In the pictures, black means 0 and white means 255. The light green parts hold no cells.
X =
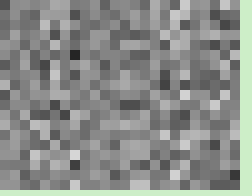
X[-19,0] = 81
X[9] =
[87, 152, 125, 147, 144, 172, 170, 136, 122, 156, 108, 122, 140, 137, 117, 161, 135, 116, 210, 145, 146, 107, 196, 123]
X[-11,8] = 145
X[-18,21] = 78
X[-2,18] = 150
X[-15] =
[149, 141, 104, 140, 117, 182, 132, 108, 136, 152, 133, 106, 162, 165, 151, 129, 88, 182, 172, 117, 104, 76, 122, 87]
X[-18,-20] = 158
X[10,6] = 141
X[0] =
[81, 140, 143, 133, 141, 168, 164, 123, 127, 144, 98, 135, 138, 128, 105, 172, 138, 102, 202, 146, 150, 114, 197, 147]
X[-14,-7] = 159
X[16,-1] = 138
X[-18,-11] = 157
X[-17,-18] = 176
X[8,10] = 137
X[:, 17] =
[102, 199, 182, 149, 182, 159, 120, 142, 132, 116, 151, 98, 95, 115, 153, 97, 141, 209, 152]
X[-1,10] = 143
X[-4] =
[147, 148, 101, 196, 159, 144, 150, 214, 119, 142, 152, 141, 153, 162, 164, 103, 129, 97, 113, 145, 129, 120, 144, 107]
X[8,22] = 96
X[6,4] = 71
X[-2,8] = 134
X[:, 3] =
[133, 101, 115, 133, 140, 98, 98, 138, 157, 147, 113, 92, 188, 108, 109, 196, 172, 126, 107]
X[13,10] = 139
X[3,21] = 176
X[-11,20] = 92
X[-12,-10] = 121
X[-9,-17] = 109
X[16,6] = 164
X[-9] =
[109, 138, 137, 113, 132, 74, 141, 109, 129, 134, 140, 115, 78, 78, 100, 131, 176, 151, 124, 121, 157, 201, 131, 131]
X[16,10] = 119
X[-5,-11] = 168

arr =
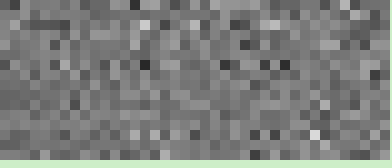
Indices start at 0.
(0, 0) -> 95
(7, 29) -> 98
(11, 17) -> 119
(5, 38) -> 130
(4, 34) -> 89
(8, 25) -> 83
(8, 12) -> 132
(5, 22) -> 121
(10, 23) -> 122
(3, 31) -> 124
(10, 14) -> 96
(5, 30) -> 123
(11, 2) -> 129
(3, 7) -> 145
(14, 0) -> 96
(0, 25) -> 155
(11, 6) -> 105
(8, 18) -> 116
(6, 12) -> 93
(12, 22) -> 116
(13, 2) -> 100
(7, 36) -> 156
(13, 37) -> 159
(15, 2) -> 120
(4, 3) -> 123
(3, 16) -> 132
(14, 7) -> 111
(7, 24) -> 112
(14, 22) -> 119
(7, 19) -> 123
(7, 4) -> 131
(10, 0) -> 100
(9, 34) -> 121
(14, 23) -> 111
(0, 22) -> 148
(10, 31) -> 101
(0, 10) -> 103
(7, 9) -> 121
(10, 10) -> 128
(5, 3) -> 127

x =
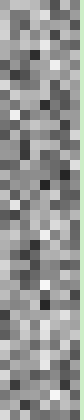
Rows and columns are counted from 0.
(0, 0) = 160
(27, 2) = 75
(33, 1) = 136
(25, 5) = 175
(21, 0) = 90
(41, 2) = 198
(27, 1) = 112
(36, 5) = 120
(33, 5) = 139
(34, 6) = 212
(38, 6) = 57
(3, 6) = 191
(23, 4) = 238
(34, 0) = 216
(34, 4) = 164
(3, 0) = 210
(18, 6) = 104
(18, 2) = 138
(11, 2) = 88
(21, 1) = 69
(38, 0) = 166
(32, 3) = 127
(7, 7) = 195
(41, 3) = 116
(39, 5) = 246
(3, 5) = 70
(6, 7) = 130
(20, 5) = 92
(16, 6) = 94
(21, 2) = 141
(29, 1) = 140
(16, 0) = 93
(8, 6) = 190
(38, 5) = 155
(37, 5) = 137
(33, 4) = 223
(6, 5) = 239
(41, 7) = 90
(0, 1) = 196

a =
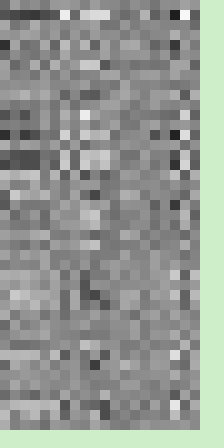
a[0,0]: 106
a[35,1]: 181
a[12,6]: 152
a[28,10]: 142
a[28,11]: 133
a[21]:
[156, 106, 130, 150, 107, 157, 142, 141, 186, 198, 127, 110, 129, 128, 145, 119, 133, 131, 182, 97]
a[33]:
[129, 145, 155, 151, 165, 138, 132, 129, 117, 123, 122, 138, 138, 156, 124, 149, 146, 169, 125, 157]
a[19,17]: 127
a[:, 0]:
[106, 82, 167, 150, 47, 106, 160, 156, 140, 154, 134, 81, 124, 46, 173, 103, 68, 189, 162, 97, 88, 156, 136, 159, 136, 161, 125, 173, 160, 137, 154, 171, 106, 129, 139, 182, 102, 143, 132, 106, 162, 188, 172]
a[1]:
[82, 72, 61, 56, 75, 86, 237, 104, 205, 218, 220, 125, 107, 121, 178, 96, 126, 30, 247, 91]
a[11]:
[81, 112, 80, 122, 152, 121, 174, 139, 236, 162, 144, 140, 115, 129, 123, 120, 109, 104, 209, 97]
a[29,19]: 185
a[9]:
[154, 161, 177, 152, 169, 143, 100, 134, 94, 89, 124, 149, 166, 147, 129, 155, 154, 173, 91, 175]
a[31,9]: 157
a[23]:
[159, 147, 149, 167, 176, 125, 122, 142, 127, 101, 115, 124, 170, 157, 121, 136, 125, 126, 106, 140]
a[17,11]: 118
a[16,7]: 102
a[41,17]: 188
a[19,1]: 201
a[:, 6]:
[155, 237, 131, 120, 187, 166, 136, 149, 135, 100, 149, 174, 152, 209, 119, 191, 202, 96, 123, 122, 162, 142, 152, 122, 146, 126, 144, 111, 133, 107, 106, 110, 135, 132, 148, 91, 144, 133, 137, 164, 83, 99, 146]
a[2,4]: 137
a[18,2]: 131
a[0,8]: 130
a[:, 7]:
[148, 104, 144, 151, 136, 134, 154, 120, 143, 134, 113, 139, 132, 125, 154, 105, 102, 165, 145, 162, 146, 141, 154, 142, 154, 131, 125, 151, 140, 168, 166, 137, 143, 129, 136, 143, 148, 148, 153, 130, 159, 150, 135]
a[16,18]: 212
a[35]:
[182, 181, 184, 181, 136, 186, 91, 143, 114, 151, 89, 155, 126, 144, 127, 153, 150, 222, 117, 165]
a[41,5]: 174
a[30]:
[154, 172, 161, 184, 150, 168, 106, 166, 108, 128, 84, 124, 166, 154, 126, 135, 146, 148, 102, 154]
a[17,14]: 129
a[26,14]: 135
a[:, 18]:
[161, 247, 135, 138, 157, 144, 163, 139, 122, 91, 140, 209, 152, 221, 112, 192, 212, 94, 127, 103, 158, 182, 170, 106, 171, 113, 136, 98, 136, 98, 102, 140, 149, 125, 178, 117, 107, 135, 130, 160, 103, 126, 151]
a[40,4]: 180
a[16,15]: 116

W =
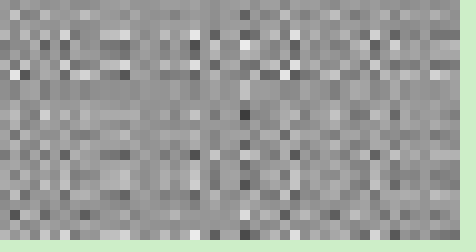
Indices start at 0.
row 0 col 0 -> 154
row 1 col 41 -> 158
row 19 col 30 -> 139
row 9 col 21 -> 160
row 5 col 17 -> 149
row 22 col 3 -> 143
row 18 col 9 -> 155
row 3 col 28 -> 124
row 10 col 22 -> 154
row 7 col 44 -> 185
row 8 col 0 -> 143
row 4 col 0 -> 121
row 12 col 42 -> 151
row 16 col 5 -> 152
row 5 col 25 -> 171
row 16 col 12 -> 169
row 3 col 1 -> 137
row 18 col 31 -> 164
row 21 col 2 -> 185
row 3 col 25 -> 111
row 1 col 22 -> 155
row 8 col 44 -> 151
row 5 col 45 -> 166
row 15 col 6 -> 98
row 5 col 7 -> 163
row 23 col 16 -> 187
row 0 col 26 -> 158
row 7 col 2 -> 86
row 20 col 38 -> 151
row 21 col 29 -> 162
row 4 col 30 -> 164
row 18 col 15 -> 153
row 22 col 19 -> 146
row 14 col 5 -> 154
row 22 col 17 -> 140
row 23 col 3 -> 134
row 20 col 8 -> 148
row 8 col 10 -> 145
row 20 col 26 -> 148
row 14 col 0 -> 157
